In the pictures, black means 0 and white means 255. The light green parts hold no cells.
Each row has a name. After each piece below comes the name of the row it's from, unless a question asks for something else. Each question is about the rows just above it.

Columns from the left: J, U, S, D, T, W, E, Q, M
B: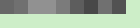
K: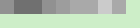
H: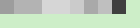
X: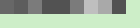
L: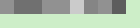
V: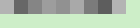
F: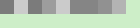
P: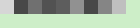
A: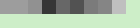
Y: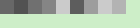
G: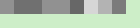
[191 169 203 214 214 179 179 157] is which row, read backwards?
H
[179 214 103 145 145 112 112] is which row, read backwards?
G

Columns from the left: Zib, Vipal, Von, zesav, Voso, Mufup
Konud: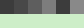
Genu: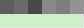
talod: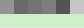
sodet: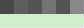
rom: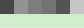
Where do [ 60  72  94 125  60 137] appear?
Konud
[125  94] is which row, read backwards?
Konud
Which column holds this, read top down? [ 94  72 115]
Von
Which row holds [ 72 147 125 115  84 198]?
rom
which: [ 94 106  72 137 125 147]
Genu
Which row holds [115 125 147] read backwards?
rom
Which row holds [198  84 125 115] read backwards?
talod

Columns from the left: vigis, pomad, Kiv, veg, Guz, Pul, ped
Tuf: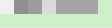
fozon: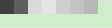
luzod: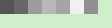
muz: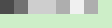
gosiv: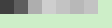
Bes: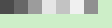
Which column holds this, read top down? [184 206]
veg
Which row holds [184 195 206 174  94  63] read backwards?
gosiv
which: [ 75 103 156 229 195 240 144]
Bes
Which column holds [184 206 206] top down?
veg
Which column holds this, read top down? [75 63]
vigis

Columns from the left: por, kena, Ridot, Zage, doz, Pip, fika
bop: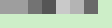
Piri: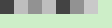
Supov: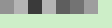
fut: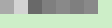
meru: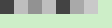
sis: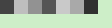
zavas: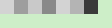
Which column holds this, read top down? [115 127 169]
Pip
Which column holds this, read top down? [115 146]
Ridot
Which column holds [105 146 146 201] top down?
Ridot
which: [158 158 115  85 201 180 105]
bop

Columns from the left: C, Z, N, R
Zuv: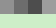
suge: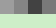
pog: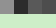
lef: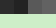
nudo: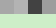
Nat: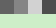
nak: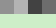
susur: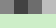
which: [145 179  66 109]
nak
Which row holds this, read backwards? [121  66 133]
suge
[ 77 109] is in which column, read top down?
R
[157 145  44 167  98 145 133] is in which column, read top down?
C

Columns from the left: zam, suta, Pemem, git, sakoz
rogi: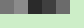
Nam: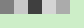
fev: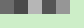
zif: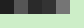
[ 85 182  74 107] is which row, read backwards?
fev
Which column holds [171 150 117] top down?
sakoz

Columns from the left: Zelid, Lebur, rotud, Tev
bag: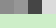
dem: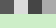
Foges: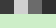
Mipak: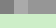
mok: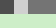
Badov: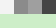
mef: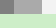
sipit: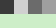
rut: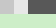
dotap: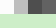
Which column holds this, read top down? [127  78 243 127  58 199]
Zelid
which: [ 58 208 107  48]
Foges
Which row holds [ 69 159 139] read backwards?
Badov

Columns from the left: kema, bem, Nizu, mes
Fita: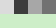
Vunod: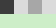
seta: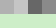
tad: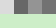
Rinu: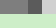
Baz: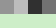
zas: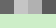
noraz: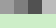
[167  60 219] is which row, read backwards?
Fita
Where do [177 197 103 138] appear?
seta
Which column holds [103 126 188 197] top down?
bem
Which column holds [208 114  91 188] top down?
mes
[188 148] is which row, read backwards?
Baz
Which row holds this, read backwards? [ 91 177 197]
zas

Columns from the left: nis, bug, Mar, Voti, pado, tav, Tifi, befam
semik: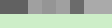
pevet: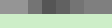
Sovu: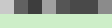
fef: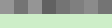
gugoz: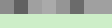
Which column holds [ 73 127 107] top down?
tav
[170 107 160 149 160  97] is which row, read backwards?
semik
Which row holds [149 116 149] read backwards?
fef
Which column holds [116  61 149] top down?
Mar
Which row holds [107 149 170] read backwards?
gugoz
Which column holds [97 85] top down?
pado
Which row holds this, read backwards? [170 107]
semik

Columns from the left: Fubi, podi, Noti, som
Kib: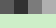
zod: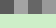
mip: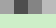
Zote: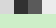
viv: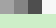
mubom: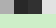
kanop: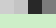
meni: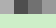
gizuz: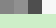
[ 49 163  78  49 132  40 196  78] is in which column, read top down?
podi
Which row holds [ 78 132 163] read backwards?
viv
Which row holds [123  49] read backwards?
Kib

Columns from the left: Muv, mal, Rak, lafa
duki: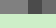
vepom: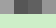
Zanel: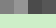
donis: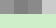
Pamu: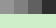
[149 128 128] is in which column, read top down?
mal
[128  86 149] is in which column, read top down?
mal
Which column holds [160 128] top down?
Muv
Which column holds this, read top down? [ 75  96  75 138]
Rak
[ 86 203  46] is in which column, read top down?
lafa
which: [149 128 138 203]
donis

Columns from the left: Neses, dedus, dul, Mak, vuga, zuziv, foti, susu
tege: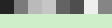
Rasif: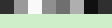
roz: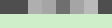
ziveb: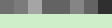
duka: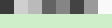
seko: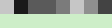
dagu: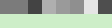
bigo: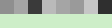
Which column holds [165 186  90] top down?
dul
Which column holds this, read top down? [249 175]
dul
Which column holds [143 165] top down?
Mak
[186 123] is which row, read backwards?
tege
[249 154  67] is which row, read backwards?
duka

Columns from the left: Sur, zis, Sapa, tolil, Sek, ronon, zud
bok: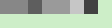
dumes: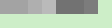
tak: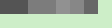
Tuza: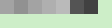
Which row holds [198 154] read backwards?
bok
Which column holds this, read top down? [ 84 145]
zis
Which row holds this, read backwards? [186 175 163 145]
Tuza

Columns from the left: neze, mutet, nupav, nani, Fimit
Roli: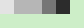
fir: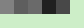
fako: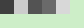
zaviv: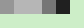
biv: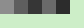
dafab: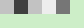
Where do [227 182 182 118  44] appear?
Roli
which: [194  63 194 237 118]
dafab
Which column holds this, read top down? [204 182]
mutet
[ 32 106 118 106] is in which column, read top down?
nani
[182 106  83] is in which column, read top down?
nupav
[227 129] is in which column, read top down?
neze

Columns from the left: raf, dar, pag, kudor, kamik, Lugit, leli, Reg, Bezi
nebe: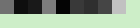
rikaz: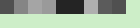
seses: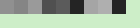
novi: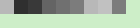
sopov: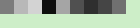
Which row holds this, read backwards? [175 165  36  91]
seses
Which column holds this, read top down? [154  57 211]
pag
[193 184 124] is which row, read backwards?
novi
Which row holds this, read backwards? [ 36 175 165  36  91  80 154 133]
seses
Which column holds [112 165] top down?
kamik
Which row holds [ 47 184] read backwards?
novi

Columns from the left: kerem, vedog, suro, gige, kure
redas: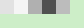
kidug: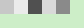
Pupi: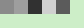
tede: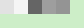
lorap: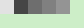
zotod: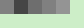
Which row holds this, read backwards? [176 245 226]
redas
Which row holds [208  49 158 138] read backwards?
Pupi
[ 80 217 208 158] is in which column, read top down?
gige
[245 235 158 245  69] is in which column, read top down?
vedog
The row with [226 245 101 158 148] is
tede

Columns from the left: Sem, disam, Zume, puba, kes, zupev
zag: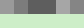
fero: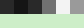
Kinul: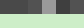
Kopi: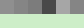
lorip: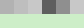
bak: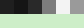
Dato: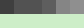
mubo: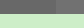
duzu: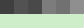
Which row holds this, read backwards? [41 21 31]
bak
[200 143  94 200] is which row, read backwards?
lorip
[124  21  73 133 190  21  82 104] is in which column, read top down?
disam
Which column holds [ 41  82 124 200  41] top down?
Zume
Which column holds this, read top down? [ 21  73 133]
disam

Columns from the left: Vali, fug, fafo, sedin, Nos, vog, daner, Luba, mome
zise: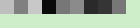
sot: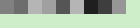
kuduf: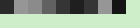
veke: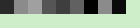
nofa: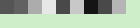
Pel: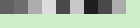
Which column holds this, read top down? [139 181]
vog
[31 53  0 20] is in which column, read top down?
daner
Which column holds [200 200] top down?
vog
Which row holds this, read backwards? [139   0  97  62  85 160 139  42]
veke

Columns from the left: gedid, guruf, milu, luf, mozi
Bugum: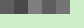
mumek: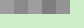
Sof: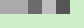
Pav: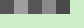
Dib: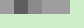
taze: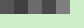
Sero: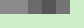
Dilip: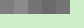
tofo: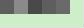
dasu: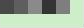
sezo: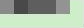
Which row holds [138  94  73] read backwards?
dasu
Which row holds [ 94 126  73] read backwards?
Bugum
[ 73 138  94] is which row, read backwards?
tofo

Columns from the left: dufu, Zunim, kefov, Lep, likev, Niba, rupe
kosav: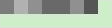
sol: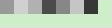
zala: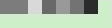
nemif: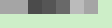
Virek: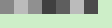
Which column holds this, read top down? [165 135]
dufu
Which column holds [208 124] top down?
Zunim

